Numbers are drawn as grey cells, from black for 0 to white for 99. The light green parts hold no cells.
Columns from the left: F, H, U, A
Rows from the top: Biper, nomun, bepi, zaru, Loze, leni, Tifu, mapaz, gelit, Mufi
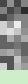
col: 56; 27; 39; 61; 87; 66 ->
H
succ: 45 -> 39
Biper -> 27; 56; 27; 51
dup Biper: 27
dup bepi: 51
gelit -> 33; 33; 76; 51
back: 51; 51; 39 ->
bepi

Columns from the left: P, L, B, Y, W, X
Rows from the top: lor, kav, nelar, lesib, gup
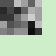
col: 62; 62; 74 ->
X
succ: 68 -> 62

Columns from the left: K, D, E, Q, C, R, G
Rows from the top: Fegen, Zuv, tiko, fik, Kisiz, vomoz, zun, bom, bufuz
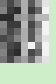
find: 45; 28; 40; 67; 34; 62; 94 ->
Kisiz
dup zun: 94

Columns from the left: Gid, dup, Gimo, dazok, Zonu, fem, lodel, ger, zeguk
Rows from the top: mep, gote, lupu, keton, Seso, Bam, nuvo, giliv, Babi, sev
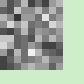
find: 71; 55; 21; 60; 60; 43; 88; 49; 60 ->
lupu
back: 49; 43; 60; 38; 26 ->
Babi
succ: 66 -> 38
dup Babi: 49
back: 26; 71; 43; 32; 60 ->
mep
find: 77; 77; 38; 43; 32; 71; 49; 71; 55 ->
Bam

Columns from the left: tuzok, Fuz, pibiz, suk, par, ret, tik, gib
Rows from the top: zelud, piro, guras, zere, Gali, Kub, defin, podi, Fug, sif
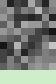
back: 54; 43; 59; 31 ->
Fug
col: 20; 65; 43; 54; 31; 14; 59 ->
suk
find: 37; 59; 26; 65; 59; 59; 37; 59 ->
zere
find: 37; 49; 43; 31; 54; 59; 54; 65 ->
sif

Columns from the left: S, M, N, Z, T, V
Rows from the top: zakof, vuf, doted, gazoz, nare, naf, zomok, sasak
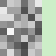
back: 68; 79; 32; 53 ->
sasak
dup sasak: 53
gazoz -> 58; 53; 74; 68; 79; 37

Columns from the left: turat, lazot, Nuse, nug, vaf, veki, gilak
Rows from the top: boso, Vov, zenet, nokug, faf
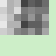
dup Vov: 47
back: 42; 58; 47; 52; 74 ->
faf

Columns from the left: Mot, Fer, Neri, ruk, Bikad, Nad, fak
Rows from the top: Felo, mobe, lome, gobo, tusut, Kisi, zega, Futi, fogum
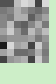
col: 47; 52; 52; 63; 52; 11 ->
Mot
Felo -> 32; 32; 73; 84; 79; 26; 84
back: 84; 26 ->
Felo
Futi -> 63; 73; 42; 42; 47; 68; 47
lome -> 52; 47; 68; 68; 37; 52; 63

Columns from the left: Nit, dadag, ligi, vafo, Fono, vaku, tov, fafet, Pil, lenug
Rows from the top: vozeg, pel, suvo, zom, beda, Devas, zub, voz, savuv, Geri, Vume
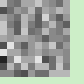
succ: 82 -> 53
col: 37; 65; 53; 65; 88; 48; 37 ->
ligi
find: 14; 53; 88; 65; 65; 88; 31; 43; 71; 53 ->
savuv
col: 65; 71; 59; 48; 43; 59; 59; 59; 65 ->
Fono
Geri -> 31; 71; 48; 77; 48; 71; 71; 43; 77; 48
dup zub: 59
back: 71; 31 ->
Geri

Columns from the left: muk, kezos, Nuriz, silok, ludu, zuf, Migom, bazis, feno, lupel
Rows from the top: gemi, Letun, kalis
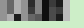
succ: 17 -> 51
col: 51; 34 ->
zuf
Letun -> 57; 40; 68; 57; 23; 51; 6; 29; 23; 73
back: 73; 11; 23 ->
gemi
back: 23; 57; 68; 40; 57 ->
Letun

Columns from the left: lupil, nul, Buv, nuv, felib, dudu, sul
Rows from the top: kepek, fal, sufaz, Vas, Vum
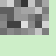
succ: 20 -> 76
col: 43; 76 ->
dudu

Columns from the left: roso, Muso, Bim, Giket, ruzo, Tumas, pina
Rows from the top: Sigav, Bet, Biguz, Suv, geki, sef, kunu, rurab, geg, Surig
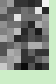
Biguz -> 32; 38; 88; 44; 44; 44; 61
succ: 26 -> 38
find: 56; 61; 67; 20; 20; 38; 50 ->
geg
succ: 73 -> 15

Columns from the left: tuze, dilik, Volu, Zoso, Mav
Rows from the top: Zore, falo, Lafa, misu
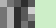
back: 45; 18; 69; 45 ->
misu
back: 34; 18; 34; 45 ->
Zore
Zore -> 69; 45; 34; 18; 34
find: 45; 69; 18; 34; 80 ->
falo
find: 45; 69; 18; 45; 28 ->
misu
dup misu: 45

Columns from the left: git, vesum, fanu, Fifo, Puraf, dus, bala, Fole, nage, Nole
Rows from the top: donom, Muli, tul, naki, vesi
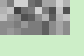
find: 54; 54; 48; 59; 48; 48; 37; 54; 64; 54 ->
naki
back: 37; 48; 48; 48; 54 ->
vesi
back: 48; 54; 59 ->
vesi
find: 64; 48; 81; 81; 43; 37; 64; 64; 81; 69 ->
donom
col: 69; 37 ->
bala
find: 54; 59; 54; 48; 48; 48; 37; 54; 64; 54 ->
vesi

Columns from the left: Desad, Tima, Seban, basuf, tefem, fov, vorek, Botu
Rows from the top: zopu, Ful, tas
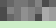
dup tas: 29
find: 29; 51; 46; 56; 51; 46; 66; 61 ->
Ful
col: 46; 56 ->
basuf
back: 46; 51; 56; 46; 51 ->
Ful
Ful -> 29; 51; 46; 56; 51; 46; 66; 61
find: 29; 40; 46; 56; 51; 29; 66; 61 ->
tas
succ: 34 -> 40

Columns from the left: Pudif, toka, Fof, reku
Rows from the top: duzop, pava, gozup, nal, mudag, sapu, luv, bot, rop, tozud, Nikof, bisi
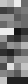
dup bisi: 13
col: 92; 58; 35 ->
Pudif
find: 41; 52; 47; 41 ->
nal
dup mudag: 92
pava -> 24; 29; 41; 47

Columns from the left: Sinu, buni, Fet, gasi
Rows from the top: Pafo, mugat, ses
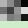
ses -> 74; 48; 53; 8
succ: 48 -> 53

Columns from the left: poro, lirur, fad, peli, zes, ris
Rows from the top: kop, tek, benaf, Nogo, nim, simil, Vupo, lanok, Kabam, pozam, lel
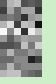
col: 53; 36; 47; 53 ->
fad
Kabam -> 41; 41; 53; 53; 13; 25
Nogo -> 70; 86; 25; 75; 70; 7
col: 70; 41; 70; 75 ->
lirur
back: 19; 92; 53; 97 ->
nim
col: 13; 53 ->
zes
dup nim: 92

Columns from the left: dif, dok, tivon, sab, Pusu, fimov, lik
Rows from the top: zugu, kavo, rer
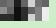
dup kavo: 39
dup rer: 17
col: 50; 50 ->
fimov
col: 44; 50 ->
fimov
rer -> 17; 17; 6; 17; 81; 50; 92
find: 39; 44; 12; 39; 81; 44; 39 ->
zugu

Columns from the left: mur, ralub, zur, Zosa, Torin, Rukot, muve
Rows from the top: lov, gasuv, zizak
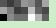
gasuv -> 64; 48; 23; 28; 75; 38; 28
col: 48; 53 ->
ralub
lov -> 33; 23; 33; 58; 53; 33; 64
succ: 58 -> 53
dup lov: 33
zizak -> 1; 53; 43; 43; 98; 70; 38

